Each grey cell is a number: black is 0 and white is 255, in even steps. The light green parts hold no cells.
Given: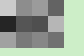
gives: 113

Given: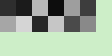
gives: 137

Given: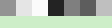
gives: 191

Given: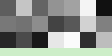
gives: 189

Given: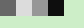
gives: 14

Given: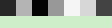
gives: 67
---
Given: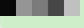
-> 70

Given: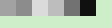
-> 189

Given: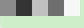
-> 110

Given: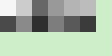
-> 153

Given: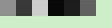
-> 8

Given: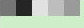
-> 189

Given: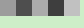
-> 62

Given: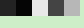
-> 68
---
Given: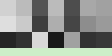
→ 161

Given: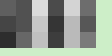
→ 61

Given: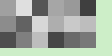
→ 70

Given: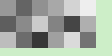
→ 160

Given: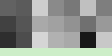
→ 169

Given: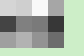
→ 178

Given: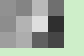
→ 172
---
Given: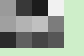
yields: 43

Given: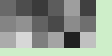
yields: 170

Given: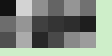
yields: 80

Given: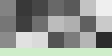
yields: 139

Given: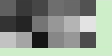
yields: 194

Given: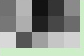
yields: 216
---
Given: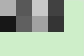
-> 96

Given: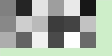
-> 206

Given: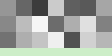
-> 188

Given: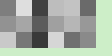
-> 166

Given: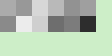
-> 236

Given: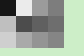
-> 76

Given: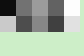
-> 77

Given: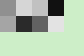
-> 42
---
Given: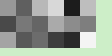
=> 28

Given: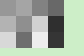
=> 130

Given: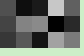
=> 199

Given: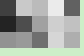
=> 235

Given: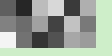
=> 58

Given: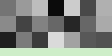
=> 73

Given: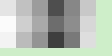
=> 135
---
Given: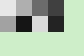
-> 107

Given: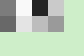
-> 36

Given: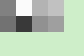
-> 179

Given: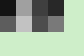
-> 63

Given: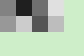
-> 111

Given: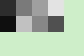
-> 159
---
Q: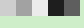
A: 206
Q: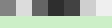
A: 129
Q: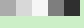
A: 171
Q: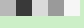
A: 184
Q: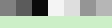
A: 128
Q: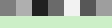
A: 127
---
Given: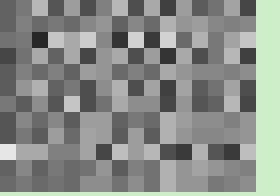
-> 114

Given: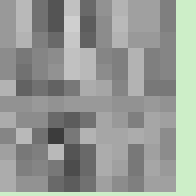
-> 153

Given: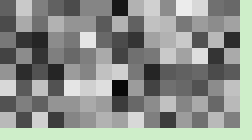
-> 120

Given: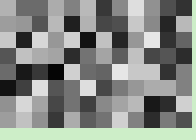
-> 200

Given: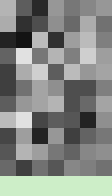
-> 35

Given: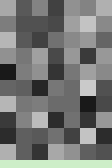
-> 182

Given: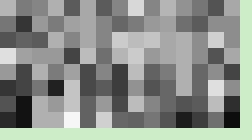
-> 82
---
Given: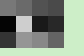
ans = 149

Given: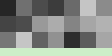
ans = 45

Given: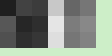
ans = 222

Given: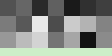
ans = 166

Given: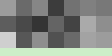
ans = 106

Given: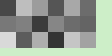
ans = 52
